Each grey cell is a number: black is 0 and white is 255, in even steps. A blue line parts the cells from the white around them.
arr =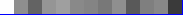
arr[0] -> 254
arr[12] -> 58
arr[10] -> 127
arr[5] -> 137

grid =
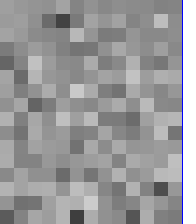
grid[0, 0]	159
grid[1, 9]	132
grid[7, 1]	166
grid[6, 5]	201
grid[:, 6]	[146, 163, 149, 119, 171, 148, 171, 136, 186, 131, 169, 157, 117, 175, 204, 172]
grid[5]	[164, 107, 181, 151, 146, 136, 148, 163, 156, 194, 157, 175, 170]
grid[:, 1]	[152, 158, 154, 141, 132, 107, 127, 166, 128, 115, 132, 131, 163, 163, 113, 131]
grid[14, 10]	166
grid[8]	[177, 128, 167, 143, 191, 159, 186, 124, 123, 108, 160, 177, 182]
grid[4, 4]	139
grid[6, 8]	115
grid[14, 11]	150
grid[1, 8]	162
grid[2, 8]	125
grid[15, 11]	128
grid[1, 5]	122
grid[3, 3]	146
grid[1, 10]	142
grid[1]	[155, 158, 144, 107, 67, 122, 163, 149, 162, 132, 142, 189, 141]
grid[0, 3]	145
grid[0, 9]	139
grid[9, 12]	117
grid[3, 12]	137
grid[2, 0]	163
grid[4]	[101, 132, 193, 156, 139, 137, 171, 125, 137, 177, 130, 119, 149]
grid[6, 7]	126
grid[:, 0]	[159, 155, 163, 123, 101, 164, 159, 145, 177, 141, 170, 172, 137, 179, 148, 91]
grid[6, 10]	148
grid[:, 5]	[132, 122, 184, 116, 137, 136, 201, 143, 159, 127, 114, 151, 147, 189, 176, 62]

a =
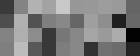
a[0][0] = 58
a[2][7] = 154
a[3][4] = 125
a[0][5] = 151
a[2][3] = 56
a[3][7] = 113
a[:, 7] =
[157, 142, 154, 113]
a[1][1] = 177
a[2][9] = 2
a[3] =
[127, 188, 88, 56, 125, 136, 49, 113, 108, 35]

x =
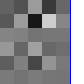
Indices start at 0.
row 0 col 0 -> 98
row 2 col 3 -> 119
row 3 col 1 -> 102
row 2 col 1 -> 129
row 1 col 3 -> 205
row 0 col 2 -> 155
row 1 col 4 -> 134
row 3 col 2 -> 160
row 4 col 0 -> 94

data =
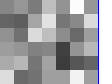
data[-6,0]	134
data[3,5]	148
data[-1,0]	220
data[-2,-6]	183
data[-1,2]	114
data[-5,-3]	118
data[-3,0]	157
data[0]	[134, 150, 123, 190, 147, 252, 151]
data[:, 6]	[151, 219, 158, 184, 101, 159]
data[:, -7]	[134, 100, 145, 157, 170, 220]
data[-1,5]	242
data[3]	[157, 149, 129, 134, 64, 148, 184]

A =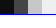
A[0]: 14
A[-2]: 199
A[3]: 239

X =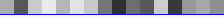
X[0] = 173
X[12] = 57
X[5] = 226
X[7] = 116
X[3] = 234
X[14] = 168

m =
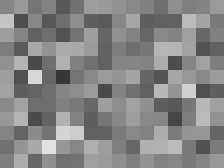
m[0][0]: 133
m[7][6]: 103
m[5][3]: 103
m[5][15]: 156
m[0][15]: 154
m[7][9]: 162
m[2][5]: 114
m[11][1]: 172
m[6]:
[163, 95, 100, 110, 133, 141, 155, 75, 130, 113, 96, 184, 149, 209, 80, 95]
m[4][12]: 77
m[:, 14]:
[131, 163, 103, 83, 161, 137, 80, 184, 186, 150, 81, 133]
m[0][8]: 147
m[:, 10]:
[129, 95, 103, 118, 130, 102, 96, 144, 136, 130, 176, 146]
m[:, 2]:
[117, 135, 97, 168, 73, 215, 100, 109, 75, 140, 169, 103]
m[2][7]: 101
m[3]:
[125, 90, 168, 147, 170, 169, 154, 98, 125, 110, 118, 181, 180, 163, 83, 98]
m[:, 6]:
[157, 95, 158, 154, 113, 137, 155, 103, 94, 96, 175, 159]
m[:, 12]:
[142, 97, 131, 180, 77, 166, 149, 88, 69, 123, 188, 135]
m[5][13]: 152
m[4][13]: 133
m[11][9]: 127
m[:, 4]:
[88, 110, 83, 170, 178, 54, 133, 128, 177, 212, 151, 112]
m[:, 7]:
[153, 89, 101, 98, 97, 154, 75, 158, 117, 97, 158, 154]
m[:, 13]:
[127, 187, 159, 163, 133, 152, 209, 120, 125, 149, 122, 122]
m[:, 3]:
[131, 88, 111, 147, 111, 103, 110, 109, 99, 115, 225, 144]
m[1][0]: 196

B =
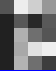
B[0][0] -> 84
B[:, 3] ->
[151, 89, 85, 239, 61]
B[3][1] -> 168
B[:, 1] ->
[237, 88, 176, 168, 179]
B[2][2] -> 111
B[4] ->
[33, 179, 111, 61]
